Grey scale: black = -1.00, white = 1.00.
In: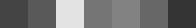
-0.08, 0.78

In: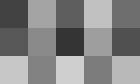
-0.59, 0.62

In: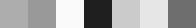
-0.76, 0.96

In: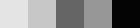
-0.21, 0.79

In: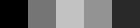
0.52, 0.52

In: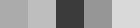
-0.54, 0.70

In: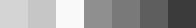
0.12, 0.95
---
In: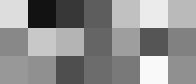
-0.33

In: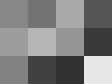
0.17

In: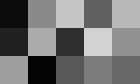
0.65

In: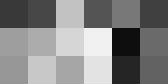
-0.89

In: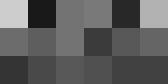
-0.32

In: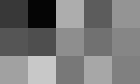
-0.11
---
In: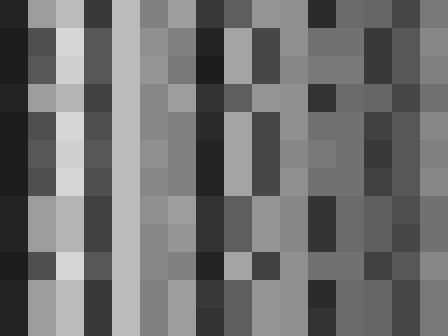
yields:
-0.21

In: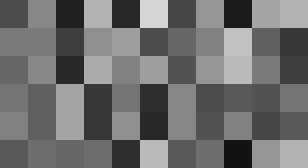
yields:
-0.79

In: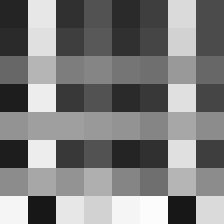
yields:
-0.51

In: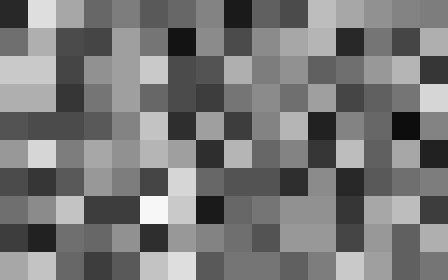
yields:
0.14

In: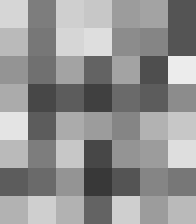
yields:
0.22

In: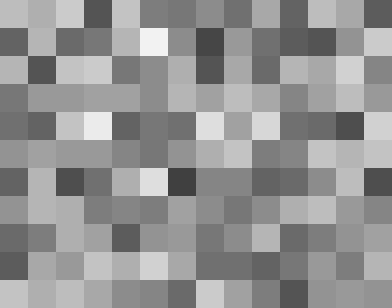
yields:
0.48

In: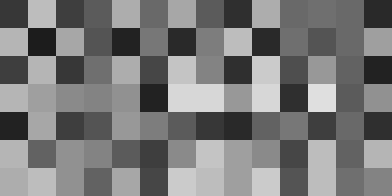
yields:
-0.13

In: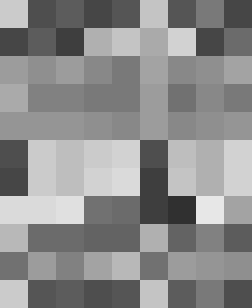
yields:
-0.33

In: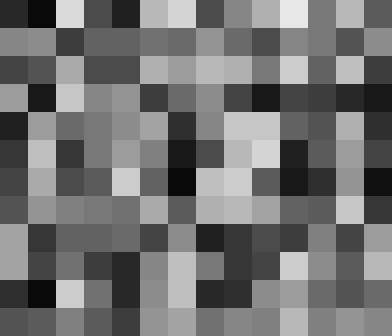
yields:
-0.06
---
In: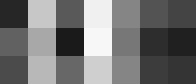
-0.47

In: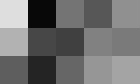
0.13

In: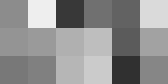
0.71

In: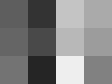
0.33

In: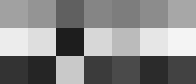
0.31

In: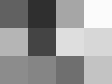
0.97
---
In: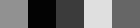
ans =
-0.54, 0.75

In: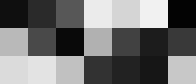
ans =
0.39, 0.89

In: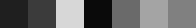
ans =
-0.92, 0.69

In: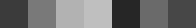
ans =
0.50, 0.50

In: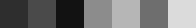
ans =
0.10, 0.72

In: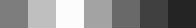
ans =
0.28, 0.98

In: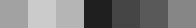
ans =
-0.76, 0.59

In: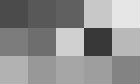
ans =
0.63, 0.80
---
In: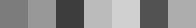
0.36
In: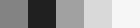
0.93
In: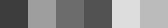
0.47
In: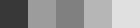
0.76
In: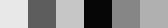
0.38
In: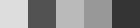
-0.59
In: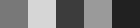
-0.74
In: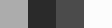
0.98
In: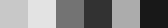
-0.81
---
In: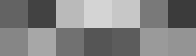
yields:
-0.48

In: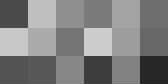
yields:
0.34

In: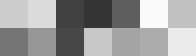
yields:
0.72

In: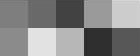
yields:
-0.17

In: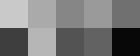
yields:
0.33

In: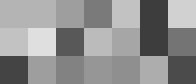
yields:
0.75

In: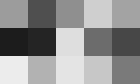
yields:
-0.72
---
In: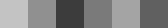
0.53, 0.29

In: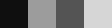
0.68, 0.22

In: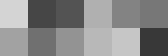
0.66, 0.55

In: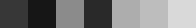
0.70, 0.48

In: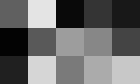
0.79, 0.68

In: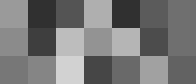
0.65, 0.48

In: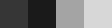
0.69, 0.29
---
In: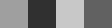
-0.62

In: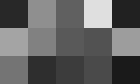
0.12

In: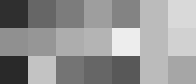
-0.20

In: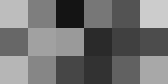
-0.01

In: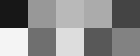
0.19

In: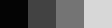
-0.48
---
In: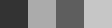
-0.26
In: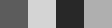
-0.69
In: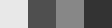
0.06
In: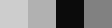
-0.91
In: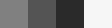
-0.67
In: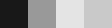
0.79
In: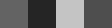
0.54
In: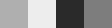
-0.67
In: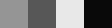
0.82
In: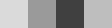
-0.50
